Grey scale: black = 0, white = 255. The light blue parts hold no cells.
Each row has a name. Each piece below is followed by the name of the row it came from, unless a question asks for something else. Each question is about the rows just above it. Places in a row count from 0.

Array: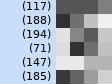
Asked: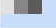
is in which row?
(194)
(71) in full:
[220  49 112 193]
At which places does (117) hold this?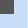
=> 0 1 2
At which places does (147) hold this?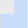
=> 0 1
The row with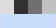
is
(71)

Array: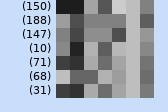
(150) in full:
[ 29  29 164  86 204 190 129]
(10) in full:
[136  35 177  94 183 190 136]
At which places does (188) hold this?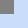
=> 2 3 4

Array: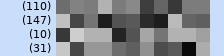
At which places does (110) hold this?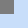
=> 2 4 9 10
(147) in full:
[192  70 117  29  83  89  43  29 186 101  95]
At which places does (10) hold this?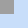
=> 10
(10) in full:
[ 56 206 178 178  35  83 166 117 178 178 159]
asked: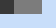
(110)
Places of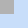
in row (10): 2 3 8 9

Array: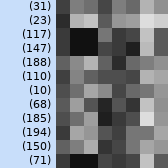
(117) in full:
[ 58  17  17 118  58  70 194  90]
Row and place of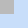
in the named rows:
(147), 6
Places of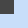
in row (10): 4
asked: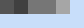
(194)

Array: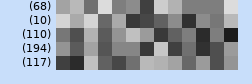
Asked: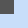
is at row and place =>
(194), 3
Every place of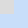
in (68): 3 12
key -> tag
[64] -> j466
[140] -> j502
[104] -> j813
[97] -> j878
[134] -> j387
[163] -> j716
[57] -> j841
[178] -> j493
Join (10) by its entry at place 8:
j502
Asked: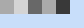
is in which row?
(10)
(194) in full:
[148  91 163  85 134 134  57 199  64 112  49  79 155]

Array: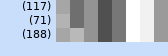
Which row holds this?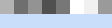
(71)
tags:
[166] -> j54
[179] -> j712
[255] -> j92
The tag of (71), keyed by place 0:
j712
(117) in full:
[166 111 147  80 119 255 241 154]

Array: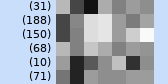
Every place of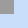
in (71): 2 5 6
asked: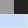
(10)
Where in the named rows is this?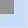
(68), 6
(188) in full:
[ 70 135 221 229 156 123 164]
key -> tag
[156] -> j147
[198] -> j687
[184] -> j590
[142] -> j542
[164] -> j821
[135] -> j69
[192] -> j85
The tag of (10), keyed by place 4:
j85
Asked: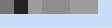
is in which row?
(71)
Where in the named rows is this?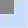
(188), 1

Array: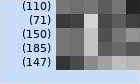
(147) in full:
[ 52  73 139 161 189 182]
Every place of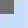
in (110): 1

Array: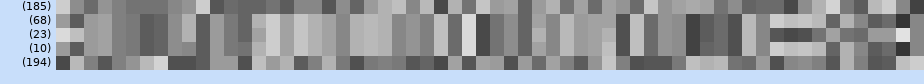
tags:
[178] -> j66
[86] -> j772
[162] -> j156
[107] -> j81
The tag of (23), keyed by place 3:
j156
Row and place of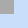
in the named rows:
(185), 45
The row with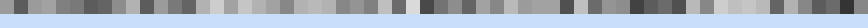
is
(68)

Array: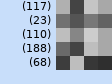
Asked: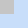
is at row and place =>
(117), 2
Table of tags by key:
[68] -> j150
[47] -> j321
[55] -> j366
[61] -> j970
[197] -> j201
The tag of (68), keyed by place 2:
j366

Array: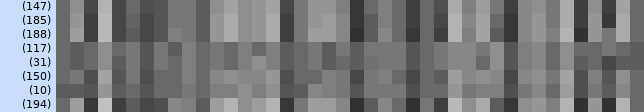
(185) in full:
[105 150  63 185  71  99  71  85 119 119  92 150 171 142 150 171  63 119
 150 157 135  55  92 127 105  63 105  71 179 135 163 105  55 135 150 119
 171  63 150  55 171 105]
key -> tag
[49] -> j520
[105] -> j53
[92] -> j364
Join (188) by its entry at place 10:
j364
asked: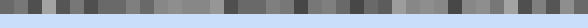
(150)
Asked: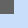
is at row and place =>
(185), 5
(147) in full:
[105 142  71 179  71 105  79  85 119 119  92 142 163 142 150 163  71 119
 150 150 127  55 105 127 105  63 105  79 171 127 157 119  63 135 142 119
 171  63 142  63 163 105]
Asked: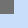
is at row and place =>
(31), 22

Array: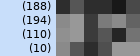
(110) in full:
[144 152  59  86  37 115]
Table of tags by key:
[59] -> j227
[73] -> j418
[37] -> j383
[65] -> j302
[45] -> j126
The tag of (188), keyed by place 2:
j126
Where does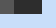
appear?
(188)
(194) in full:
[138 152  59 123 138  99]
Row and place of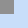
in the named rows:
(110), 0
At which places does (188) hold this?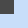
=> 5

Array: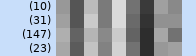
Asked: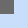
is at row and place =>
(31), 5
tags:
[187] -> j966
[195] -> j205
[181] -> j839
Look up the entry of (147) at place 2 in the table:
j839

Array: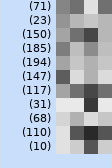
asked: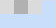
(147)
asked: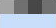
(117)
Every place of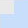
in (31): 0 1 3
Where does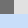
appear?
(71)
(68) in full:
[212 177 219 198]

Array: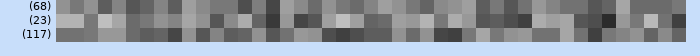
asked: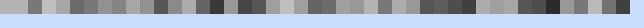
(23)
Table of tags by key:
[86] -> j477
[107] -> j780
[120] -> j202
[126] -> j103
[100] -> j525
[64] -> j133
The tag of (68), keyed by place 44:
j202
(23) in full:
[179 179 120 191 166 107 120 146 132 166 146  86 138 172 100  57 152  70
  86 159 191 159 100 107 159 152 179 120 172 152  86  93  78  64 172 159
 166  86  78  43 152 120 185 114  64]
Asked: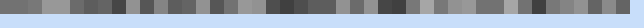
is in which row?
(117)
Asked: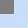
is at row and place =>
(68), 14

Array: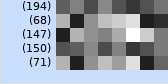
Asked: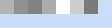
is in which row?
(147)
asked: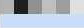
(71)
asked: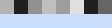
(71)
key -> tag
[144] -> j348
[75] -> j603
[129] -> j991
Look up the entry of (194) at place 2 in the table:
j603
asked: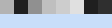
(68)
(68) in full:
[179  31 144 191 205 224  31  47]
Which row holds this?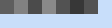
(194)

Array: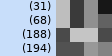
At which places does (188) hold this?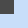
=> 0 3
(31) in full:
[190  58 144  23]
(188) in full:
[ 74 197 197  74]

